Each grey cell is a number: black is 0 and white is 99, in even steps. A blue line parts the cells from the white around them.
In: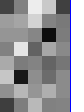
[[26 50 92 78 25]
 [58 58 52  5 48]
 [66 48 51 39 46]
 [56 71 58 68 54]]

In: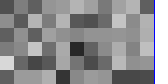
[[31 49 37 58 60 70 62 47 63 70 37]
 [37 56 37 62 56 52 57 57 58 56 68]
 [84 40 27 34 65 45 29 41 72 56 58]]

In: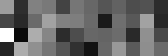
[[61 18 50 47 26 46 40 33 38 30 32 17]
 [99  4 67 52 17 30 40 39 42 16 56 28]]

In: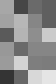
[[65 27 41 37]
 [35 70 55 79]
 [60 82 49 48]]

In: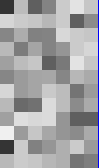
[[20 73 37 51 79 88 77]
 [52 67 50 51 84 79 77]
 [62 73 77 37 47 88 77]
 [83 60 64 78 73 45 60]
 [62 86 84 85 58 37 37]
 [20 79 50 58 68 79 60]]

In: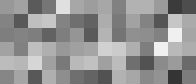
[[59 63 35 46 87 65 61 65 50 69 69 60 23 30]
 [49 51 49 38 49 58 35 70 45 56 55 50 93 64]
 [73 71 83 62 47 72 75 62 73 43 32 54 60 41]]

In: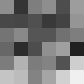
[[55 20 49 55 30 61]
 [45 53 33 33 44 49]
 [48 69 48 51 32 80]]

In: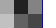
[[65 13 51]]

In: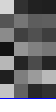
[[83 19 13 12]
 [54 25 31 24]
 [71 14 29 14]
 [76 38 15 19]]
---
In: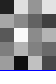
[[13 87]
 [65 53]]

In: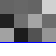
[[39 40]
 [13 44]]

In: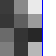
[[23 53]
 [21 37]]

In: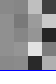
[[53 52]
 [56 47]]

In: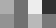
[[67 44]
 [57 44]]

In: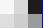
[[96 84]
 [86 80]]

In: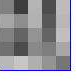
[[50 24]
 [64 55]]

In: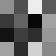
[[56 31]
 [22 39]]
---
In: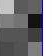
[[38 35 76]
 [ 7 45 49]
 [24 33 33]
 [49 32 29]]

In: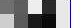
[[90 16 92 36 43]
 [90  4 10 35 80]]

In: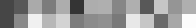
[[68 58 77 34 68 52 68 67 20 67 48 66 34 27]
 [98 65 41 77 90 47 56 54 48 82 71 93 53 27]]

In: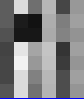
[[59 27 71 43 85 36]
 [62 49 67  7 11 36]
 [57 51 66  9  9 32]
 [62 20 76 64 89 26]
 [58 23 75 59 94 27]
 [62 30 71 50 85 27]
 [58 30 70 44 85 33]]

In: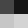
[[ 8 27]
 [82 77]]

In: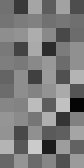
[[30 63 36 64 22 44]
 [43 46 44 50 48 45]
 [42 28 53 67 57 55]
 [56 48 17 66 26 47]
 [56 42 59 53 47 49]
 [70 31 60 25 55 39]
 [33 66 57 51 55 42]
 [ 2 75 36 73 51 52]
 [50 20 68 46 54 58]
 [64 37 35 56 28 57]
 [38 61 11 79 34 70]
 [60 31 52 41 58 40]]
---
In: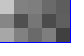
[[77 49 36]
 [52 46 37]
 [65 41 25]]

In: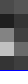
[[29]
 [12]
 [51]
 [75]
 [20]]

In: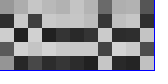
[[59 77 69 70 68 33]
 [18 24 76 73 74 18]
 [80 81 20 20 17 76]
 [35 76 78 78 82 30]
 [58 28 21 13 16 75]]

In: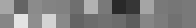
[[65 54 50 69 16 64 46]
 [52 55 53 42 42 52 44]]

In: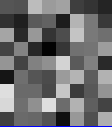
[[33 73 63 20]
 [19 35 11 47]
 [64 59 30 47]
 [26 15 21 45]
 [58 50 82 50]
 [ 8 33 60 36]
 [86 41 77 34]
 [84 56 42 37]
 [25 40  6 31]]

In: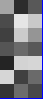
[[64 34]
 [29 78]
 [25 58]
 [33 34]
 [14 83]
 [83 41]
 [20 28]]
